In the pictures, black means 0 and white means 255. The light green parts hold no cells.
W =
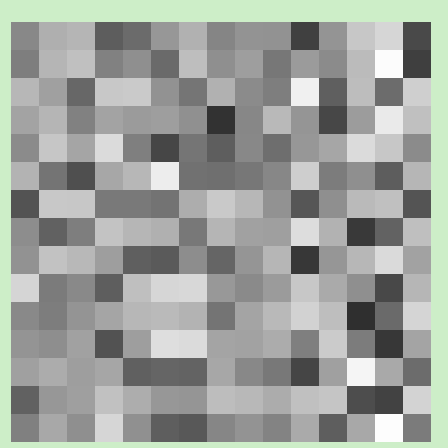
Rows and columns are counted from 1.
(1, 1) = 136
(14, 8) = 189
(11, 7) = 179
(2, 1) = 126
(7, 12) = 143
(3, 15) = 207
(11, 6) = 186
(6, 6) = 237
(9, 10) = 182
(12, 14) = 55
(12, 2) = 142
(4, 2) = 181
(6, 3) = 79
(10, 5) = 191
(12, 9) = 162
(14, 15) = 211
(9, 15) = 162
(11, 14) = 106
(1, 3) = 181
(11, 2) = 125
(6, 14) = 93
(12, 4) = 82
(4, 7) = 144
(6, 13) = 143
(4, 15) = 192
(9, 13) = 183
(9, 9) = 149
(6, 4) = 167
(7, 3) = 199
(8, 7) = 120
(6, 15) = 182
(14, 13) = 77
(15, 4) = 214
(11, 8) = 116

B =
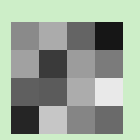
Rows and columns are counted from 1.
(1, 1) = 138
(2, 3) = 156
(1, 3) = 100
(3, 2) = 91
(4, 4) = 106

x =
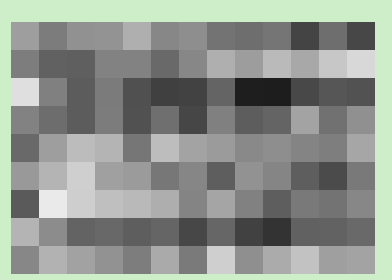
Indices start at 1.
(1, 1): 158
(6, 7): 134
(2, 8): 175
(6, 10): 133
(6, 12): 75
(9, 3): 162
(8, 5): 94
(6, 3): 207
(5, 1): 105
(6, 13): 121
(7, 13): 135
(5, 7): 163
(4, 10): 100
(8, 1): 180
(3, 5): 80
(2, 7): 135
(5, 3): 188
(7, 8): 165
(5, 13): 166
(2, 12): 199
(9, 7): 122
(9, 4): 146
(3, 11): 72
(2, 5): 130
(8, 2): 140
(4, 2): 109
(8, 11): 97
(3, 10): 29
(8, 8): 102
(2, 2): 97
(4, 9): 93
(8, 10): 51
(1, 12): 110
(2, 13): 216
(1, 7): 142
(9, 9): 143

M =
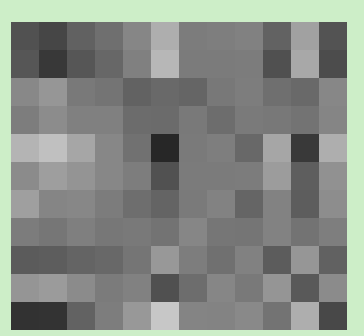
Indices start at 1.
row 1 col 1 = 81
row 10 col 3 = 139
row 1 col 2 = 70
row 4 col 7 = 121
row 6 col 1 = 139
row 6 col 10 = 156
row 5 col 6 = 39
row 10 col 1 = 149
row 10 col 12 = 139
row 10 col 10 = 149
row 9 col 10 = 92
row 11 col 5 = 152
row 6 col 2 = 158
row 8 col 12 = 126
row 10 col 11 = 89
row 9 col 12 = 97
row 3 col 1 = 136
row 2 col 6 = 183
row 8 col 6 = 115
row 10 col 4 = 123
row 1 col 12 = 83
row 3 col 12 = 135
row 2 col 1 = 86
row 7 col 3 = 135
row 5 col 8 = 126
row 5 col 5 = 113
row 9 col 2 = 93
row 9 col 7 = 125
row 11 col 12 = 72
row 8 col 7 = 134
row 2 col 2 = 56
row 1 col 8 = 126
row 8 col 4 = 119
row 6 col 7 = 123

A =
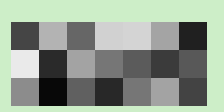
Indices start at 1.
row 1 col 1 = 69
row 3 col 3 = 96
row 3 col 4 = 40
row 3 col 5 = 118
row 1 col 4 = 209

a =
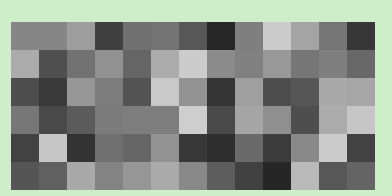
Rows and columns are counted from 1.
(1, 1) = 134
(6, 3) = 169
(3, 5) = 83
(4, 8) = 73
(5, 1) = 66
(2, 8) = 139
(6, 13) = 100
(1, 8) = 39
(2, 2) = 79
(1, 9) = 127
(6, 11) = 185
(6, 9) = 65
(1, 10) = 203
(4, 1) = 119
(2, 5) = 101
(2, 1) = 171
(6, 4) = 131
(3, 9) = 159
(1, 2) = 134
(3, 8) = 52
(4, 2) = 73

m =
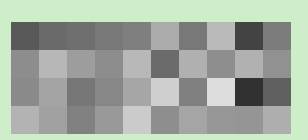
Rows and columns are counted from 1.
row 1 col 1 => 89
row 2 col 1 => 141
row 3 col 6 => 207
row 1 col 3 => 111
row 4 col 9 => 149
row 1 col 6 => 172
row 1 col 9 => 67
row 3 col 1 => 138
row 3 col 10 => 96
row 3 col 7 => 128
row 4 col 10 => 174
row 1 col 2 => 106

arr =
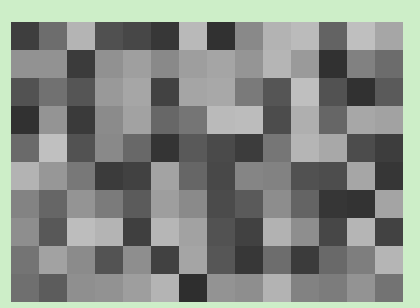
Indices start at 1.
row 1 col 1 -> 62
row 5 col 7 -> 89
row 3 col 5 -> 166
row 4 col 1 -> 49
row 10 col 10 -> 179
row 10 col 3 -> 143
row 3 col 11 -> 191
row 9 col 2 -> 162
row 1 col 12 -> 99
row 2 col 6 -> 137
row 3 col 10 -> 85
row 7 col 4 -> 123
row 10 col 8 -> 147
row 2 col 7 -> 158
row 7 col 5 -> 91
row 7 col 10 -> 141
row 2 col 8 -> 165
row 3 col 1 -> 82
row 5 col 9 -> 60
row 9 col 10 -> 109
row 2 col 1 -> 146
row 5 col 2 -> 192
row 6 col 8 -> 72
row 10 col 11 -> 130
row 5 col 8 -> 74
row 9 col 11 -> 59
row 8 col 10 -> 178
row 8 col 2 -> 88
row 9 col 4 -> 83
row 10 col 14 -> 115
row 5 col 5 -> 104
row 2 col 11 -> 154
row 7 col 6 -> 158
